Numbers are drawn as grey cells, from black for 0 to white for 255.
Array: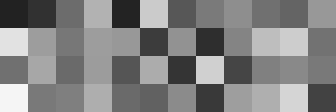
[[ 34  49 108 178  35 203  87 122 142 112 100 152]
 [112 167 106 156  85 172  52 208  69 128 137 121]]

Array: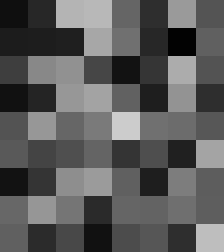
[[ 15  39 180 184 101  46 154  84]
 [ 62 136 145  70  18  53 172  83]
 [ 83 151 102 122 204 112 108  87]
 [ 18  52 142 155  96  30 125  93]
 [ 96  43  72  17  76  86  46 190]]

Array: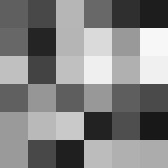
[[ 95  72 182 104  47  29]
 [192  67 192 239 176 240]
 [154 185 201  34  78  24]]

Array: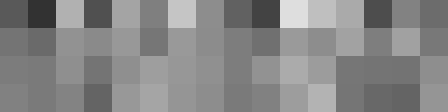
[[ 89  50 177  80 164 127 197 141  97  67 222 191 170  77 130 108]
 [124 122 143 116 143 158 151 144 125 146 171 156 118 116 115 142]]

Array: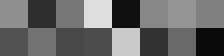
[[143  46 119 222  16 135 149 128]]

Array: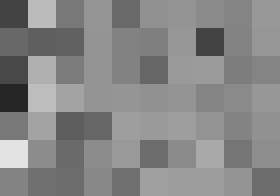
[[ 67 187 120 149 105 144 148 139 132 152]
 [ 72 176 123 148 130 102 154 155 125 132]
 [120 163  93 102 158 154 158 147 131 145]
 [131 112 108 136 112 160 157 157 148 108]]
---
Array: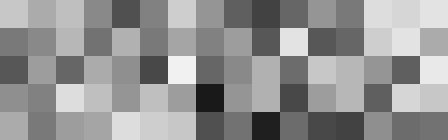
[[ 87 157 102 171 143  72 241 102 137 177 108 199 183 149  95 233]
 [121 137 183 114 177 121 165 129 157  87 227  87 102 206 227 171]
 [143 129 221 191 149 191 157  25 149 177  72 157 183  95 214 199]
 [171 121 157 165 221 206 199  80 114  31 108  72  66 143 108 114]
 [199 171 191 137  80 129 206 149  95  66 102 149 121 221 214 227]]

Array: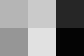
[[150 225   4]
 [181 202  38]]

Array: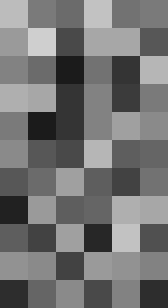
[[ 33 154  94 101 175 167]
 [ 45 101 138  73 130  45]
 [ 87 107 160  94  66 114]
 [ 94  66 160  39 194  80]
 [122  27  52 130 160 138]
 [130 107  27 114  52 182]
 [138  87  73 182  94 101]
 [146 138  66 154 146 130]
 [154 207  73 167 167  87]
 [175 167  52 130  59 122]
 [188 122 107 194 114 122]]

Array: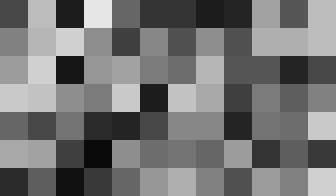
[[ 43  94  16  57 102 150 175 129  80 156 129 208]
 [ 72 188  28 230 102  51  51  28  36 162  86 188]
 [102  72 115  43  36  72 135 135  36 115 109 201]
 [129 181 208 142  64 135  80 142  80 175 175 188]
 [156 208  22 150 162 123 109 181  86  86  36  72]
 [168 162  64   9 142 109 115 102 156  51  94  57]
 [201 194 142 123 201  28 194 168  64 123  94 129]]

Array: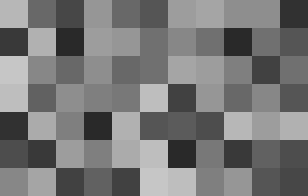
[[ 49 171 127  41 177  85  91  77 183 157 177]
 [ 57 177  41 157 150 112 135 112  41 112  85]
 [ 77  57 157 127 171 190  41 120  57  97  77]
 [135 165  65  97  65 198 190 127 150  85  71]
 [183 104  71 150 104  85 157 165 142 142  49]
 [190  97 142 127 120 190  65 150 104 135  85]
 [198 135 104 142 104 112 165 157 127  65 112]]

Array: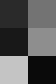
[[ 24 142]
 [ 42 115]
 [196  10]]
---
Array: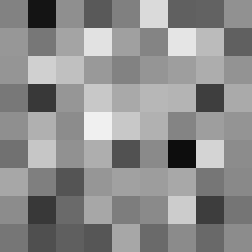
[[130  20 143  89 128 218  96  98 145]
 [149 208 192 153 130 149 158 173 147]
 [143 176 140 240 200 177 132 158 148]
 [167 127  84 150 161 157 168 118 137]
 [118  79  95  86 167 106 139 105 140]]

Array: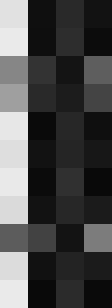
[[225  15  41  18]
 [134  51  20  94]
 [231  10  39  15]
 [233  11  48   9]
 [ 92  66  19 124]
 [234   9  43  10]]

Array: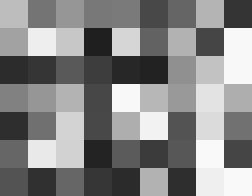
[[189 116 150 120 122  72 101 180  52]
 [ 44  53  89  61  39  34 144 194 248]
 [ 46 112 211  72 174 242  83 219 113]
 [ 83  48 102  54  43 178  46 239 249]]

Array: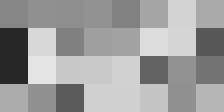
[[134 144 142 146 129 166 211 170]
 [ 39 228 200 201 209  98 146 115]]

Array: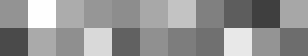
[[147 254 172 150 141 168 195 128  93  63 167]]

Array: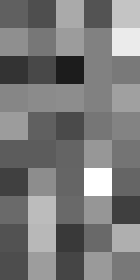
[[ 96  78 170  83 196]
 [ 51  72  28 129 121]
 [156  96  74 118 131]
 [ 64 141 101 255 101]
 [ 82 184  57 105 175]]
